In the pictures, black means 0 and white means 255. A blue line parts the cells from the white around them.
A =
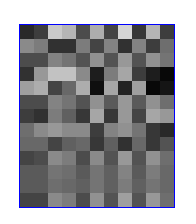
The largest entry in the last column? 152
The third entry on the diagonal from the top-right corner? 83
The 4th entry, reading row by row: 181
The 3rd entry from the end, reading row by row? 83
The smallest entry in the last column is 8
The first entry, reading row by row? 41
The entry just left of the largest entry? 68
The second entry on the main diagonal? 124
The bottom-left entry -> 68
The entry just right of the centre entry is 55
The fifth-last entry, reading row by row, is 83
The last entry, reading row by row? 110
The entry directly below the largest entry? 49
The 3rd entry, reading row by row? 201
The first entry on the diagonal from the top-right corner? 61
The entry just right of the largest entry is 55
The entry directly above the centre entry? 145
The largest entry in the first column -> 159
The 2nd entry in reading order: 61
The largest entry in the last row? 159
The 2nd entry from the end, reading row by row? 152
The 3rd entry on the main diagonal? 131

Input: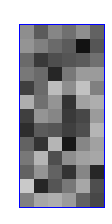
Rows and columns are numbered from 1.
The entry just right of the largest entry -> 38
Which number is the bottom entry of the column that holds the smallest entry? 98
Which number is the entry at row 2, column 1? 148
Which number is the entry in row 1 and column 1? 142
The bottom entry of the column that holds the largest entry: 128
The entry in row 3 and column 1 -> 106
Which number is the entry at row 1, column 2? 91
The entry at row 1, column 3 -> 134
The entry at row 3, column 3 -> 78
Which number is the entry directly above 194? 155
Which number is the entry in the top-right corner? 98
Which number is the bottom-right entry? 71
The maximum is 201
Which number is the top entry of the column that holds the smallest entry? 142
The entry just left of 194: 142
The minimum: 18
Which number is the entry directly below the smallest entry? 91

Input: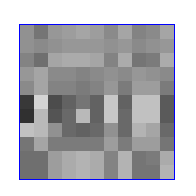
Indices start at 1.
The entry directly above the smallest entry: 56
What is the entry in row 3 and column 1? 131
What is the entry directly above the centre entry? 131
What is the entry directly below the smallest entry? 193
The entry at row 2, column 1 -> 145
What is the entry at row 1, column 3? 151
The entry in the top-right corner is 165
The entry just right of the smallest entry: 185
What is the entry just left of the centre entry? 117
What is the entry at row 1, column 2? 117
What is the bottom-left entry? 111
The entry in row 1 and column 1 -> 145
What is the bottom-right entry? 179
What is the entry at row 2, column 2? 138
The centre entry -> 98
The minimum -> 48
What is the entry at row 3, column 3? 165

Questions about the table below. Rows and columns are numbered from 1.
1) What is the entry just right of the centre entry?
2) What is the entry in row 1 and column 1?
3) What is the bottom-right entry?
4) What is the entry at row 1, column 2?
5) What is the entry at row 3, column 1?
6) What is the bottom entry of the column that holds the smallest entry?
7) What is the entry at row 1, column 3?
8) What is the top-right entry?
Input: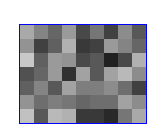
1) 88
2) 169
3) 169
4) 132
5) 200
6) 41
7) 102
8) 88

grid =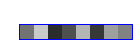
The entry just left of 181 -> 79
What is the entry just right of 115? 201

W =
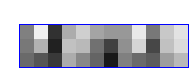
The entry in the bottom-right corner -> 185
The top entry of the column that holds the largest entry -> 240
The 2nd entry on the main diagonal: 178
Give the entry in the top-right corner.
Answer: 227
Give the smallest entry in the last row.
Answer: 25
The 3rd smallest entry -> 49
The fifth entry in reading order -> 207
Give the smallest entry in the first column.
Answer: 106
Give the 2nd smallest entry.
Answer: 33
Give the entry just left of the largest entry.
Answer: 128
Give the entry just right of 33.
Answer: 193

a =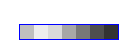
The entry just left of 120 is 167
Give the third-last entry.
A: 120

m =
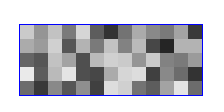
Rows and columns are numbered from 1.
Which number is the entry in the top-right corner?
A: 57
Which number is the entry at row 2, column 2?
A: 155
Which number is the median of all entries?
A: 143
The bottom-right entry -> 108
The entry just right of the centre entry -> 202
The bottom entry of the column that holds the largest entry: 108
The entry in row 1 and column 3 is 194
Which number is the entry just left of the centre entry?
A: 186
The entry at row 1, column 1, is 202
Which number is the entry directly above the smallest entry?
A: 122
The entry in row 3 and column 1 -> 101
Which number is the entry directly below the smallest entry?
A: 130
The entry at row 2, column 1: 171
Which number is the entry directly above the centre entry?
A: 194
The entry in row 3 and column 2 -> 86
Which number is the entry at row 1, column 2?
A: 149
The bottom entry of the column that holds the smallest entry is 163

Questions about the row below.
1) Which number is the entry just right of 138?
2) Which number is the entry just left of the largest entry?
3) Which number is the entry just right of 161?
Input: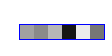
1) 183
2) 21
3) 138
